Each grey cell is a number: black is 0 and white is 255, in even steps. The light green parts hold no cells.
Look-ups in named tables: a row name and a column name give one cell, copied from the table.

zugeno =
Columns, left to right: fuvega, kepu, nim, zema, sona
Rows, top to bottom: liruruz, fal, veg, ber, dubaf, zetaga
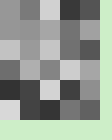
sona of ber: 166
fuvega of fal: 150
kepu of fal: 147
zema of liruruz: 57
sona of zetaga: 97
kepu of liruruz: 122
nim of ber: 132
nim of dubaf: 211
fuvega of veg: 194
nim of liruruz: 209
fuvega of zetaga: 216
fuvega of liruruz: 151
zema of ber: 205
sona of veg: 86
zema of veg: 113
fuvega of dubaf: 51

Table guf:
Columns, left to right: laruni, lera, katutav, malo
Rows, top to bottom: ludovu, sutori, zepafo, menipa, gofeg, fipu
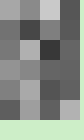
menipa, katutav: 101
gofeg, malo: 97
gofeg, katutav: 84
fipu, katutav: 96
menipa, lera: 135
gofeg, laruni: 128
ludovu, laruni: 167
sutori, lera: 71
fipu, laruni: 94

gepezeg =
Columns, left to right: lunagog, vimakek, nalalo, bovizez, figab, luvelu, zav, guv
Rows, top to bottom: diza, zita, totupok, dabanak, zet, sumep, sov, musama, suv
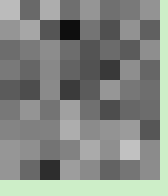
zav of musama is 193
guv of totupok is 142
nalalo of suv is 45
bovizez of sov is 173
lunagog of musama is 150
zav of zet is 119
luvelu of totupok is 107
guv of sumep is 108
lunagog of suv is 149
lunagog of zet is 91
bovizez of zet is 59
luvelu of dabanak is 57
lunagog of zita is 149
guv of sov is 86
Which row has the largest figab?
musama

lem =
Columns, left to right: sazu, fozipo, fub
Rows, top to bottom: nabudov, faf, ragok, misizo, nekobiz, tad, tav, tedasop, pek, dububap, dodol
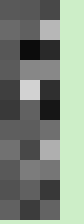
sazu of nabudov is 89
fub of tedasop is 175
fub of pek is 118
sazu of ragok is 87
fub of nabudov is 72
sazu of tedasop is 113
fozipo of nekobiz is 210
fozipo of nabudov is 87
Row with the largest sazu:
tedasop

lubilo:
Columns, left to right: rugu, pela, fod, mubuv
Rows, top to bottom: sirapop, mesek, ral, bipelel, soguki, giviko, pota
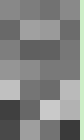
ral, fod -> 97
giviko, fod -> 201
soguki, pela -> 117
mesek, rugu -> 105
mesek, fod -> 154
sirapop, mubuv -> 137
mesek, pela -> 160

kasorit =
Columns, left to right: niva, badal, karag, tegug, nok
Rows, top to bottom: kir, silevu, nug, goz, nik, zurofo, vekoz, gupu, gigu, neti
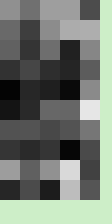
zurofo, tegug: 102
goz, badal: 70
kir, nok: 76
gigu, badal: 96
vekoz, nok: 118
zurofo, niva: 20
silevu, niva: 105
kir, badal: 112
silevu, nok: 174
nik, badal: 39
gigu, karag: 145
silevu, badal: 62
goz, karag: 46
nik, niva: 4
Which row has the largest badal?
kir

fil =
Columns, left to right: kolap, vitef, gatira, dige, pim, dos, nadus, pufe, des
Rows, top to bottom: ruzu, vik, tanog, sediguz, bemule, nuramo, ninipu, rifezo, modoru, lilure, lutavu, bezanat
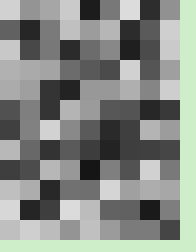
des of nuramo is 57
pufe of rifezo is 64
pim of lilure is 111
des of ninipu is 156
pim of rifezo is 61
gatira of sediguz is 164
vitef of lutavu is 37
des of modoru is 121
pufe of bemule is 133
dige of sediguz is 108
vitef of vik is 38
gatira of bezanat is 188
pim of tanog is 108
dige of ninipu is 137

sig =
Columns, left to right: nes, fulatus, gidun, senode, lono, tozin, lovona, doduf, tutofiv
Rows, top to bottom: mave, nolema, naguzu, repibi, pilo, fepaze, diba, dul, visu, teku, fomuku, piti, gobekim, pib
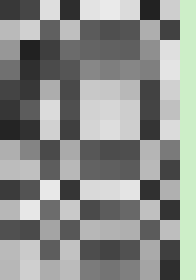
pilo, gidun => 173
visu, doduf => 185
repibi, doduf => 127
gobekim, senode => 194
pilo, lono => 200
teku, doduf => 48
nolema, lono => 91
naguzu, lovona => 95
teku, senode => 53
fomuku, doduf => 192
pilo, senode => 73

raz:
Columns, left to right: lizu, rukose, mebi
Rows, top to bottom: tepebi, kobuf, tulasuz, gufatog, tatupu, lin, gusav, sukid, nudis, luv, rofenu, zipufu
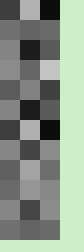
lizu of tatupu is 92
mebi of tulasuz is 90
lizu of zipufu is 113
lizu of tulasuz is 131
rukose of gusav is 176
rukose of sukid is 69
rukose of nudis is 163
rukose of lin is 28
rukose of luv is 149
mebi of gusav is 13
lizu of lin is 132
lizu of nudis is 96
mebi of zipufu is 107
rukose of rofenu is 70
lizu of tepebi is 62
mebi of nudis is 110
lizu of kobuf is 113

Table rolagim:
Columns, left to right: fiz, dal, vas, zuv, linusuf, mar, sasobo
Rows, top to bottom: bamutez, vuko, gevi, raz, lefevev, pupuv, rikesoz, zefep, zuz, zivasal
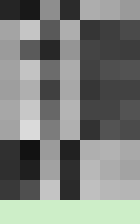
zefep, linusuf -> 175
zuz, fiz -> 47
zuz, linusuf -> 184
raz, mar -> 79
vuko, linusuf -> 53
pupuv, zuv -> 180
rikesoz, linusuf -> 50
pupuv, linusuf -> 68
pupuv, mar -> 68
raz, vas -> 108
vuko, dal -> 197
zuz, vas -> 162
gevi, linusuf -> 68
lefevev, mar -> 66

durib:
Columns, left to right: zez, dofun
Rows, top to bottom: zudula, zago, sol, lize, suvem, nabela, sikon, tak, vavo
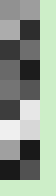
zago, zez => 172
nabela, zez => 61
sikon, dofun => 215
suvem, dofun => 85
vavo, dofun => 81
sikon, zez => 239
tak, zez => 160
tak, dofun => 25
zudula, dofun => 157
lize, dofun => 28
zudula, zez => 145
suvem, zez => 116
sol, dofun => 110
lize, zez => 105
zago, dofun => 45
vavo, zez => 25
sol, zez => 55
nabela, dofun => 231
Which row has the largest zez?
sikon

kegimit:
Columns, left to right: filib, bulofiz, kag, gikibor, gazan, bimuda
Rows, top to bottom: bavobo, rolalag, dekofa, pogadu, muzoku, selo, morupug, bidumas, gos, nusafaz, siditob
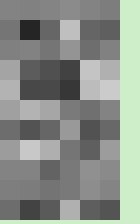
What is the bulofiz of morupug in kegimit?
83
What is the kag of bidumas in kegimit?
175
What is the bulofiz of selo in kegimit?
179
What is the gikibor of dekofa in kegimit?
148
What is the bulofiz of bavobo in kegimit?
129
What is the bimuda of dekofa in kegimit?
129
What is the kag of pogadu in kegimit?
80
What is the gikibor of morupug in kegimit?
153
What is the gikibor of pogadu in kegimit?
66
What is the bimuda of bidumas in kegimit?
156
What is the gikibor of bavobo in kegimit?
139
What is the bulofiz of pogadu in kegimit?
92
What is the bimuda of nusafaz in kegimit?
132
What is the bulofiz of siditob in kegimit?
67
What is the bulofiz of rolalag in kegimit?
37

